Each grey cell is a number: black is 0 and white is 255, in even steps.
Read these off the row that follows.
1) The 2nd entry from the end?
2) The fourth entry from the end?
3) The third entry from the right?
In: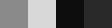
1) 13
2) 138
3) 216

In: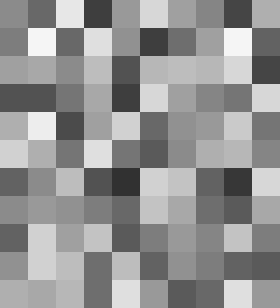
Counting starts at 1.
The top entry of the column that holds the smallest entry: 153
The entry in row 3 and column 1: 160
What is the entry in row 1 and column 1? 139
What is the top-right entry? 175
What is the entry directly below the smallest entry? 104
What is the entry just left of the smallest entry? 82
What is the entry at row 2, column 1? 125
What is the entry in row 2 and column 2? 245
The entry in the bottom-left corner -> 175
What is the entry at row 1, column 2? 104
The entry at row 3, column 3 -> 139
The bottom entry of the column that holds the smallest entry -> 223
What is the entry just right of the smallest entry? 209
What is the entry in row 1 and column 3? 231
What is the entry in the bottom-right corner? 153
